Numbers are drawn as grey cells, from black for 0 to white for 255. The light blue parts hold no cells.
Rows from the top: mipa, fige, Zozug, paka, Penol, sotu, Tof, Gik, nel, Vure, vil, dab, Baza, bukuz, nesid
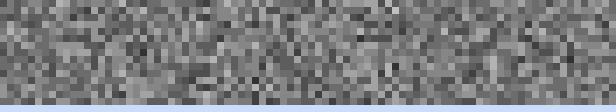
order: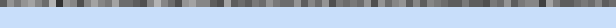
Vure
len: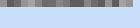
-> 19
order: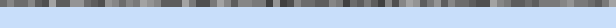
nesid
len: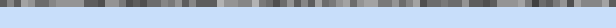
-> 88
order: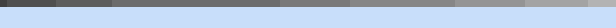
mipa

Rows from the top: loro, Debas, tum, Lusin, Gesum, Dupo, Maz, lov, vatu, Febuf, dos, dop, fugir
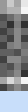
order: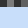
Lusin
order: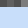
Febuf

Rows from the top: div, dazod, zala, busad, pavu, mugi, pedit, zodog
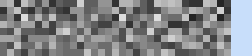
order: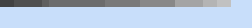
pedit
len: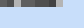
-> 9
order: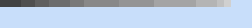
mugi
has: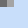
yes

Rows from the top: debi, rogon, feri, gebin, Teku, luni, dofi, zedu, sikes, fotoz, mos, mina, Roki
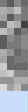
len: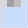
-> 3
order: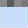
luni
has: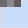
no
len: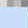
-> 4
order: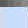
debi

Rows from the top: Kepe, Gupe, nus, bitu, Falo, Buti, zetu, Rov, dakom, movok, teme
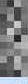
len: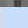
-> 4
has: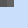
yes
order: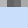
zetu
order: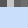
bitu
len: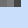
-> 3

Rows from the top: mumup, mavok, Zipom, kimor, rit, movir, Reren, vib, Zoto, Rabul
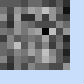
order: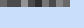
Rabul
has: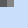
yes
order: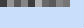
Zoto
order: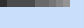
Rabul
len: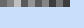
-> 10
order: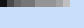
mavok

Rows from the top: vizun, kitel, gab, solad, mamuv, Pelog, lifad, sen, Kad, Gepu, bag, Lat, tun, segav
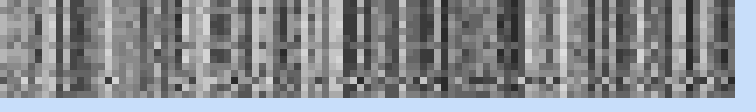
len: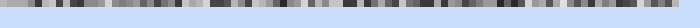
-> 97
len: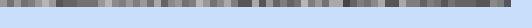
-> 73
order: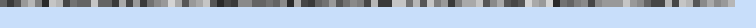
gab
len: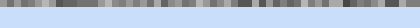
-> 60
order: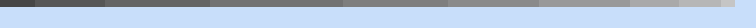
lifad

